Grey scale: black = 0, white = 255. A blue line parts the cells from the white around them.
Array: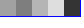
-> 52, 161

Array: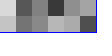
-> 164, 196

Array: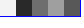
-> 88, 243

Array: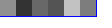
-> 125, 144

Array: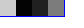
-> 124, 205

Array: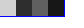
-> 23, 210

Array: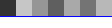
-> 184, 51

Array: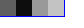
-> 195, 95
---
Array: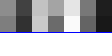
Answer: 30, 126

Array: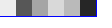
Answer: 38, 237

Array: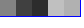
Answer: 177, 131

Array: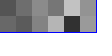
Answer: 147, 104

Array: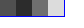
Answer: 220, 80

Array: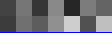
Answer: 100, 60

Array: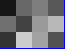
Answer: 88, 51
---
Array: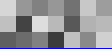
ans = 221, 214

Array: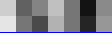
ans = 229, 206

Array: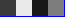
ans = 234, 125

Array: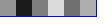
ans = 219, 173

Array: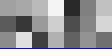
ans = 244, 222

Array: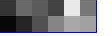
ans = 232, 169

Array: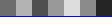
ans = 221, 178

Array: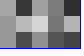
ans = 213, 186

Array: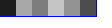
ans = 197, 168

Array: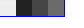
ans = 238, 107
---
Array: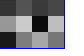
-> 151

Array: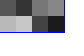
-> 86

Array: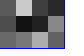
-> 77

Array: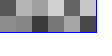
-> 86

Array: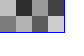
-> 192

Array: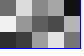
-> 241

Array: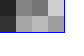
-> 36

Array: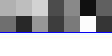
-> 176
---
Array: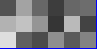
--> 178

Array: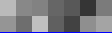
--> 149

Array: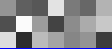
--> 79

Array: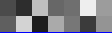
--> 95

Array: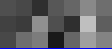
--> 65

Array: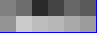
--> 148

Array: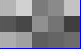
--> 86

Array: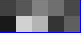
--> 25
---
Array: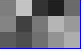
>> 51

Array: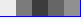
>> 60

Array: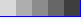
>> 140

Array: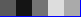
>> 115

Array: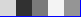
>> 122

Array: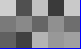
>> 193

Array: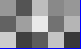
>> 189
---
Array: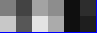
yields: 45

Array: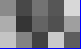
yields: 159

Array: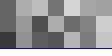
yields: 205

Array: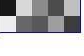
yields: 192

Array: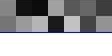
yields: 61

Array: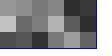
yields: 45

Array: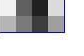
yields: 219

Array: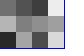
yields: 159
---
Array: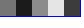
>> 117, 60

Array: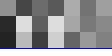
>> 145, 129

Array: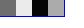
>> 110, 171

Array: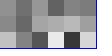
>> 145, 214

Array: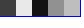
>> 62, 190

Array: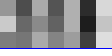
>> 151, 222
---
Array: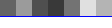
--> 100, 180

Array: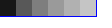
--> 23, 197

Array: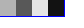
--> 179, 18

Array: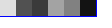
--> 223, 19

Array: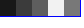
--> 24, 120

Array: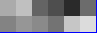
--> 171, 220
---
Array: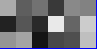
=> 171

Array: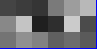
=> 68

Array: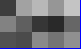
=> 61

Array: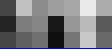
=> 70

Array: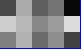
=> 73

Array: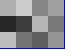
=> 175

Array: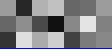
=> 155
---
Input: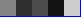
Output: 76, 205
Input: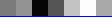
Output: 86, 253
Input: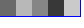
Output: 134, 202
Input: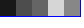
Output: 101, 214
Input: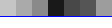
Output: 25, 197
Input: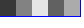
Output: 229, 229
